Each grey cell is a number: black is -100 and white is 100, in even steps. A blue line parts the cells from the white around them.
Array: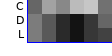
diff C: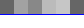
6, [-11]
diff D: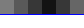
3, [-67]

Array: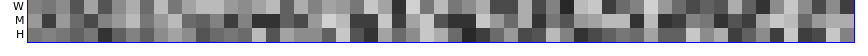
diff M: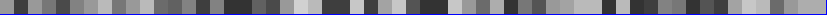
4, [-16]
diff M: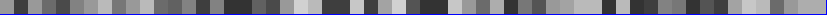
29, [56]
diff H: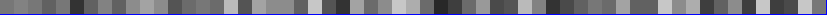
59, [2]
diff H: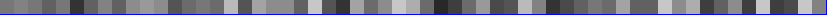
11, [28]
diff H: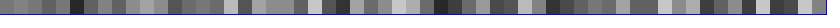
6, [-60]
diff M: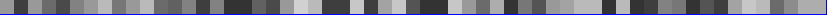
57, [20]
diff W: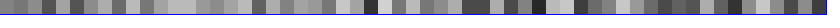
45, [64]

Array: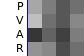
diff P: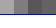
4, [-12]
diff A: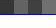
4, [-2]
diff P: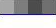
3, [-32]
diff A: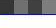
2, [-22]
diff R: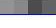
4, [-12]
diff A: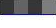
3, [-50]
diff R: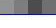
2, [7]

